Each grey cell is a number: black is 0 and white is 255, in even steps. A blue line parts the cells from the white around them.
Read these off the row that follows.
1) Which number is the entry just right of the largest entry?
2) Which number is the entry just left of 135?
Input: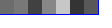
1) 52
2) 65

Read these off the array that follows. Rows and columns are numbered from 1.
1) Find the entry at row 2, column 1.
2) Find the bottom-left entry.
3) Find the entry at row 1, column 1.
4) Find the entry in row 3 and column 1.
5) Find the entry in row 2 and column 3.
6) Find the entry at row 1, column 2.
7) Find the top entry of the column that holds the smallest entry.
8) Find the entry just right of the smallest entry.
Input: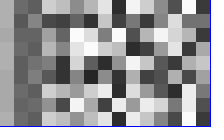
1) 176
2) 176
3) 176
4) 169
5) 133
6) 107
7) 182
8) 140
